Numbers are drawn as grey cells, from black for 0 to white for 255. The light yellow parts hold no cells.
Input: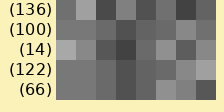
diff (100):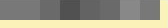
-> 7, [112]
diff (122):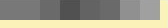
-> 6, [136]

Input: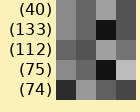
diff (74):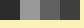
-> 3, [70]
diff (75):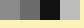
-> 1, [102]
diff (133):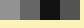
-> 0, [138]
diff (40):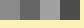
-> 3, [83]
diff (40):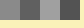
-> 1, [102]

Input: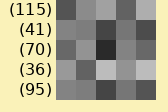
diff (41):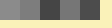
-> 0, [131]
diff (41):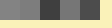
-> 2, [69]
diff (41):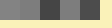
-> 3, [118]
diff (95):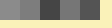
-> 0, [131]

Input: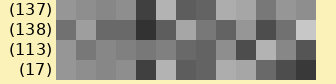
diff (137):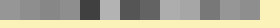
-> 6, [93]
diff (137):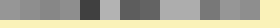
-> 9, [166]
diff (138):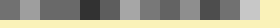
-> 9, [150]
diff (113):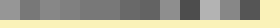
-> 5, [128]
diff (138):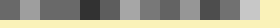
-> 0, [113]

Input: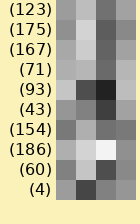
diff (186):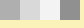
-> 1, [211]
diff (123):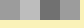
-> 3, [162]
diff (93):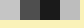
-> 2, [34]

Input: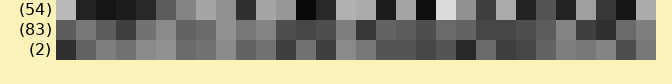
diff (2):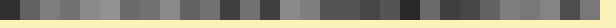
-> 15, [120]
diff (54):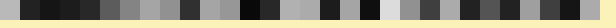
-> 27, [55]
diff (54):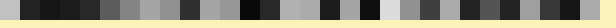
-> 0, [185]
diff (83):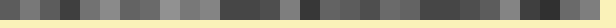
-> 11, [78]
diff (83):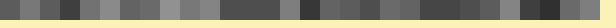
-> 12, [70]
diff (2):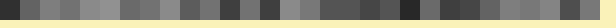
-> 9, [99]
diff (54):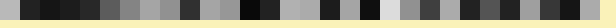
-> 13, [40]

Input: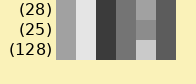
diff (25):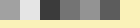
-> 4, [140]
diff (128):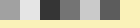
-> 2, [59]

